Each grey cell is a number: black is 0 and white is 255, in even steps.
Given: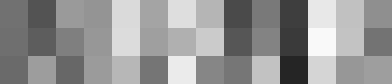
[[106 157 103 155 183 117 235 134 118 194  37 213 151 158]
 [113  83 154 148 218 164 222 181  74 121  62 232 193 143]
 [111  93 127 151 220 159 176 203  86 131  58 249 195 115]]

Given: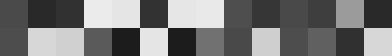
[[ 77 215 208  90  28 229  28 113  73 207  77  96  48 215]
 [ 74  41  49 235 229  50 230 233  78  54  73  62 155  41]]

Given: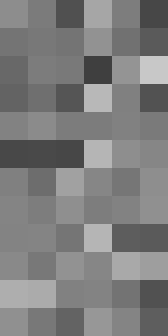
[[144 120  99 151 132  94]
 [141 123  80 166 125  71]
 [116 120 116 146 113  90]
 [104 124 121  63 148 200]
 [ 99 111  85 184 128  82]
 [130 139 124 124 129 122]
 [ 72  73  71 181 142 134]
 [128 109 161 134 118 142]
 [132 125 143 125 130 144]
 [131 132 117 181  93  90]
 [137 120 146 134 169 158]
 [174 171 129 131 115  81]]

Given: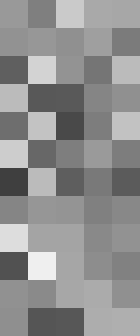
[[143  85  87 173 175]
 [153 127 202 169 167]
 [146 151 144 159 123]
 [ 95 211 147 117 187]
 [187  88  89 133 144]
 [110 195  73 125 194]
 [205 103 126 154 125]
 [ 63 187  94 121  91]
 [133 150 148 128 136]
 [221 164 164 137 146]
 [ 81 239 166 141 129]
 [145 138 167 171 144]]

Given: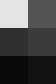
[[ 10  17]
 [228  83]
 [ 48  59]]

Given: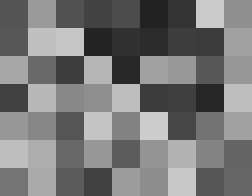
[[116 170  91  65 156 141 199  86 102]
 [ 84 154  81  67  76  33  52 202 143]
 [ 87 192 198  36  49  43  62  59 160]
 [167 105  62 182  40 161 152  88 151]
 [ 64 184 136 142 189  60  63  38 189]
 [151 134  85 196 130 205  71 115 161]
 [190 174 104 151  92 148 179 132 100]]

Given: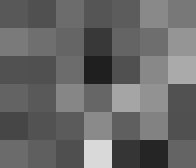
[[107  95  79 217  53  37 100]
 [ 88  80 108  85  92 137 120]
 [122 111 101  56 100 110 149]
 [ 81  80 108  31  80 136 170]
 [ 99  89 134 102 165 146  81]
 [ 70  82  91 138  95 130  80]]
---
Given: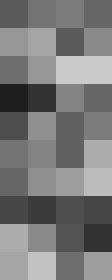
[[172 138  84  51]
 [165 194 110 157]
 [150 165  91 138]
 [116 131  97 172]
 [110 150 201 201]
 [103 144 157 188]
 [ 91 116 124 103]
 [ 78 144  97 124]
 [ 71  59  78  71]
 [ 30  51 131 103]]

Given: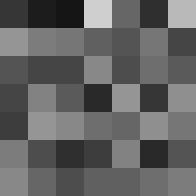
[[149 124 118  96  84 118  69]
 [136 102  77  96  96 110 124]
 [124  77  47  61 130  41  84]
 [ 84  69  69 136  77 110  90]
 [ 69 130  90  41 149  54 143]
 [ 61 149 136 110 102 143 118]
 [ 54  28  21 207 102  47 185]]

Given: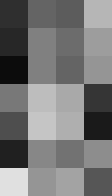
[[224 149 163  86]
 [120 189 169  53]
 [ 78 197 175  26]
 [ 47 100  92 182]
 [ 39 128 108 157]
 [ 32 135 114 141]
 [ 12 128 100 149]]

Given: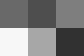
[[247 167  49]
 [105  78 126]]

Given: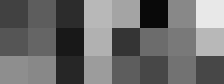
[[142 136  38 156  93  71 114  71]
 [ 85 101  24 177  52 108 121 184]
 [ 65  93  44 184 164   9 136 232]]

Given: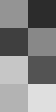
[[198  83]
 [179 223]
 [148  44]
 [ 63 136]]
